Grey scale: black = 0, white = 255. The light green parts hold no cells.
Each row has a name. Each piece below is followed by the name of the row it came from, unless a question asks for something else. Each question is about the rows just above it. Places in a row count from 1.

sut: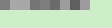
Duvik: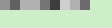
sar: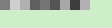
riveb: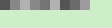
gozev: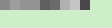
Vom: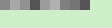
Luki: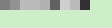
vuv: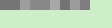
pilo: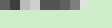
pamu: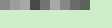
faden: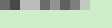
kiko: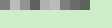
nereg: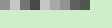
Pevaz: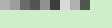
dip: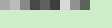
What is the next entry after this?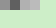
[126]
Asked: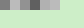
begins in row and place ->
kiko, 1
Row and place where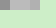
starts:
Luki, 2

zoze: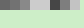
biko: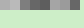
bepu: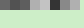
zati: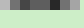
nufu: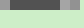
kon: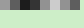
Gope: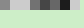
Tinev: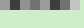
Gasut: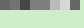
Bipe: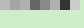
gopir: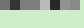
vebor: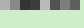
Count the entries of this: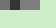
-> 4
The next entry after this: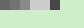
[126]
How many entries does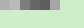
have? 6
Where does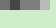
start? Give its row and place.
Gasut, 2
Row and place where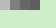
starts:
biko, 2
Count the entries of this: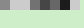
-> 8

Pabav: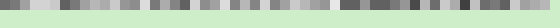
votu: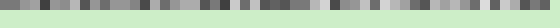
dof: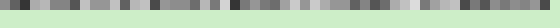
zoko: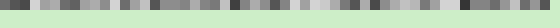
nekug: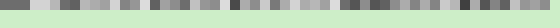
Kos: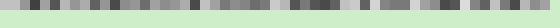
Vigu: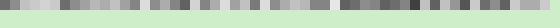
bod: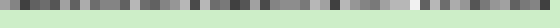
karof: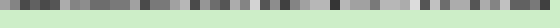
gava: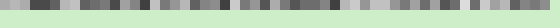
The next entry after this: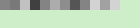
[202]
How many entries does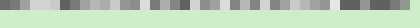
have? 41
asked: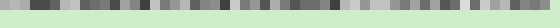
gava
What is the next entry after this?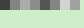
[211]
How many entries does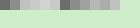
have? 12
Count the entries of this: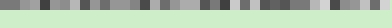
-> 39

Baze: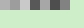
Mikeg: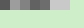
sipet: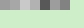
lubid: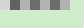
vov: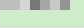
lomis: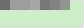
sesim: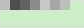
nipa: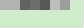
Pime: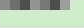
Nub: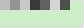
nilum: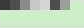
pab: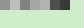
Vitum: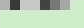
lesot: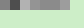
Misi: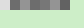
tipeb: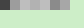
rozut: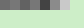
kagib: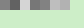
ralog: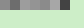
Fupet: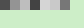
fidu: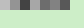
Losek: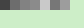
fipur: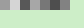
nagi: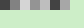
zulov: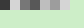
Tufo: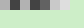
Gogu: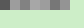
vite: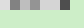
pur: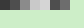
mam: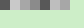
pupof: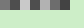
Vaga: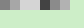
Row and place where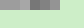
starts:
lomis, 2
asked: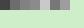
Losek

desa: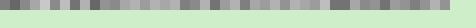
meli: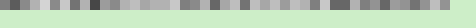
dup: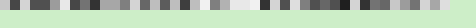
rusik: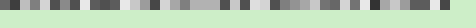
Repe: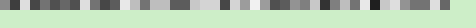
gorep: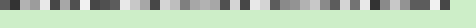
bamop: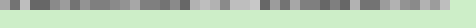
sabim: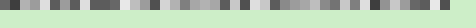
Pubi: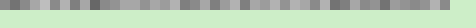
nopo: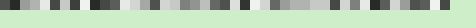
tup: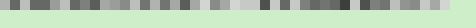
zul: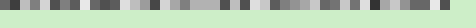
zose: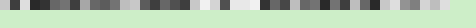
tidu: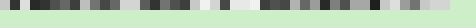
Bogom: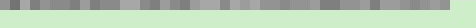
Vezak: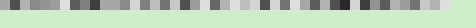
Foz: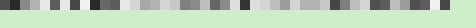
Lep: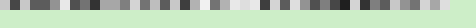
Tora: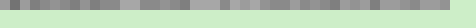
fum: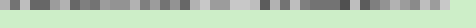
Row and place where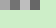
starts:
bamop, 1
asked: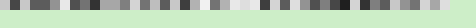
Lep
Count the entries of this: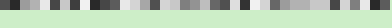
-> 39

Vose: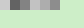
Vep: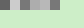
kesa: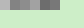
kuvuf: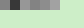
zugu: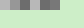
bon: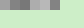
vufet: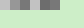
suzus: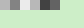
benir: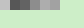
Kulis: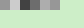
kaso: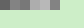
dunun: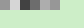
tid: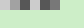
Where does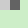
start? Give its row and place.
Vose, 1
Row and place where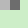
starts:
zugu, 4
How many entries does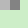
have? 2

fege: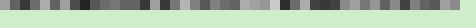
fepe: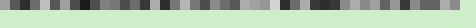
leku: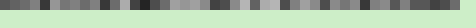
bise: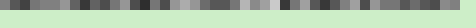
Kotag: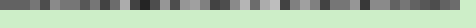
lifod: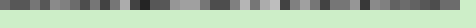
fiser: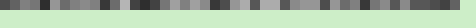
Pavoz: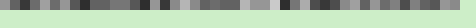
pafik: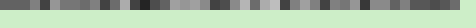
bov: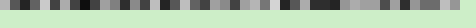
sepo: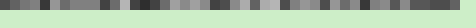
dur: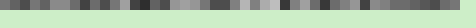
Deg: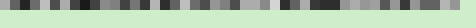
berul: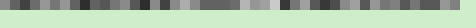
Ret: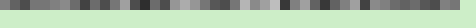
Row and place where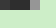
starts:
Deg, 32
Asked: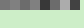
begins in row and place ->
leku, 7
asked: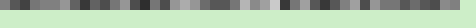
bise

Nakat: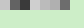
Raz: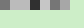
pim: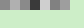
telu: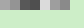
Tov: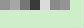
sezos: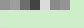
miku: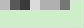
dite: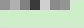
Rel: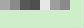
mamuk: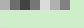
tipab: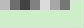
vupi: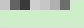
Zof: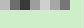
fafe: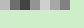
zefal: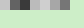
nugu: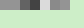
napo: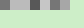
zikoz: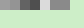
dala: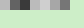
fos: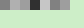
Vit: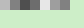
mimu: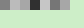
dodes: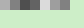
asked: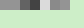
nugu
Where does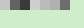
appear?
Nakat

